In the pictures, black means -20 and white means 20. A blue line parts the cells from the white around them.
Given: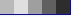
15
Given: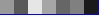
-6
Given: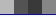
-7
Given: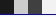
12
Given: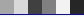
14
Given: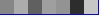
7
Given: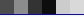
2
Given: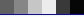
1
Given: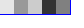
4
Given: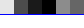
-8
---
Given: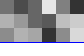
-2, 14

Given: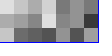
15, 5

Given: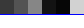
-11, 13

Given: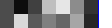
-8, -14

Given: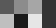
-6, -12

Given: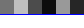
-2, -14

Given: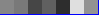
1, 3
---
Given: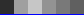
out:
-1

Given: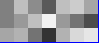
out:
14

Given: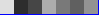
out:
-5

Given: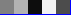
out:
18

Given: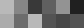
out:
-9

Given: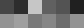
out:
-3

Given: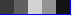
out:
3

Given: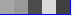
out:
14
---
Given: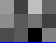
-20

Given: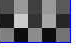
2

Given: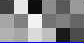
14

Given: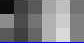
-4

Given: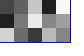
-11

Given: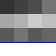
-6

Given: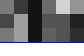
-17

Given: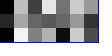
0
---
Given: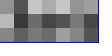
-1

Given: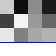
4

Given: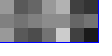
-4

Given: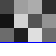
-7

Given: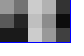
2

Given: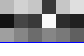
-13

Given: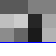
-14

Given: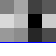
-20
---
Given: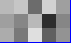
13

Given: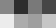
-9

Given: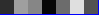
-19

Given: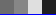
-15

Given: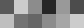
-14

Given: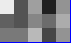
-15

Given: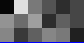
-7
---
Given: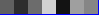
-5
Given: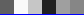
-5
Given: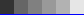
-12
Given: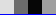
15
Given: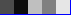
-8
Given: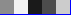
2
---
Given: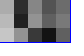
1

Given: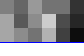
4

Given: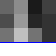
-16

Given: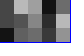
5

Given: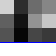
-3

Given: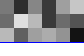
1
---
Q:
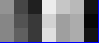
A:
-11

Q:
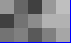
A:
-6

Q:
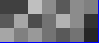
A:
4

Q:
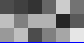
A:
-8

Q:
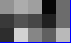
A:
1

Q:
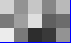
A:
-13
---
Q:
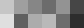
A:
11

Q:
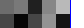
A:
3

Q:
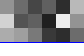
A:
13

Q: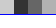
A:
8

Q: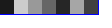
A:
6

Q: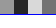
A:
4
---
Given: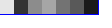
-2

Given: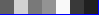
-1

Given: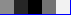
-2

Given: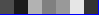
0

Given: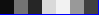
-2

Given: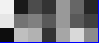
-2
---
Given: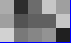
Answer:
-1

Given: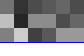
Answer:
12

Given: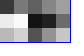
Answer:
13

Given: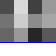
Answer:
4

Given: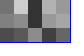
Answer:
-6

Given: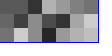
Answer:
12

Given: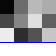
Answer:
-13
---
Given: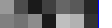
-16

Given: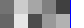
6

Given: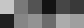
-7

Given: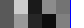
-16

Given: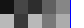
-13

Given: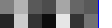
-6

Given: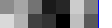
-2
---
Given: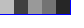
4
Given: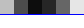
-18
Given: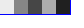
-9
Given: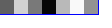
-1
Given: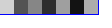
1
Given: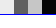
11
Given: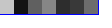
-5
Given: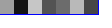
11
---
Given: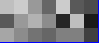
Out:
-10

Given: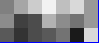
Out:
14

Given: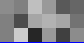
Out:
2

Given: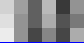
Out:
7

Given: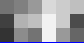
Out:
-4

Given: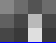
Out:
-11

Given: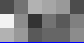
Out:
2

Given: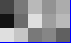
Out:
-5
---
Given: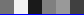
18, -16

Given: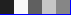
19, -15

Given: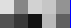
15, -17

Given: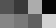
13, -19

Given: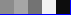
18, -18

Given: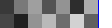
13, -15

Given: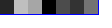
10, -20

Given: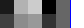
12, -20

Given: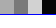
13, -19

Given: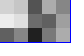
17, -15
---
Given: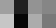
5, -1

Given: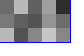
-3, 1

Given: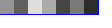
3, -13

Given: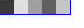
-11, 11

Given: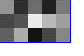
3, 1

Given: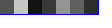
-7, -13

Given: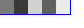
-1, 17
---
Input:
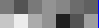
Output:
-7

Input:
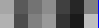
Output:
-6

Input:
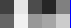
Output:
16

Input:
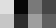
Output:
-19

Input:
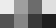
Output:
5

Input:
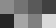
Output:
-2

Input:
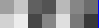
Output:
11

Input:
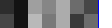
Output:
-17
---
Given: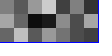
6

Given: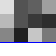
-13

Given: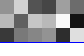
-17

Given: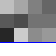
-2

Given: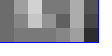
-9

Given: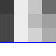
5

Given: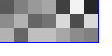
14

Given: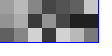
-15
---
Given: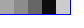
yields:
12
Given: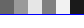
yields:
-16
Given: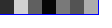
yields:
7
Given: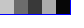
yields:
-19
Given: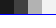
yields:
18
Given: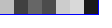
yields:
-16
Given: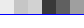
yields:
5
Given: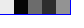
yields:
3
